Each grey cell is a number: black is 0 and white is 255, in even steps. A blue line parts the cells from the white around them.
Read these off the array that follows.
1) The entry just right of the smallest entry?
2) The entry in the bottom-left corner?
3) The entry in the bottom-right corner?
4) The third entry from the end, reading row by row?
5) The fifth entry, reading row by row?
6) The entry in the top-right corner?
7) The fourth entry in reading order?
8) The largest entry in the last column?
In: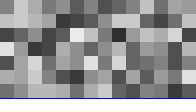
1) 154
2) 112
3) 91
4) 121
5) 142
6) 154
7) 121
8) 224

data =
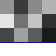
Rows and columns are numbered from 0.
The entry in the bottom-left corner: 69
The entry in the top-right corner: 178
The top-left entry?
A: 147
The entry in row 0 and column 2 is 137
